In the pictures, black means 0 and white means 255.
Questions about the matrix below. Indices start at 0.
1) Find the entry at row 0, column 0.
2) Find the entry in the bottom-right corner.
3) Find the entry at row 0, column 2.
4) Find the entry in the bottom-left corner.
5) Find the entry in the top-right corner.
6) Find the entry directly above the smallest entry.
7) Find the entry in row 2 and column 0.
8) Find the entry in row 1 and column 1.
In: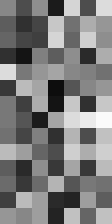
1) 135
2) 193
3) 142
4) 150
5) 220
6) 165
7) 101
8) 48
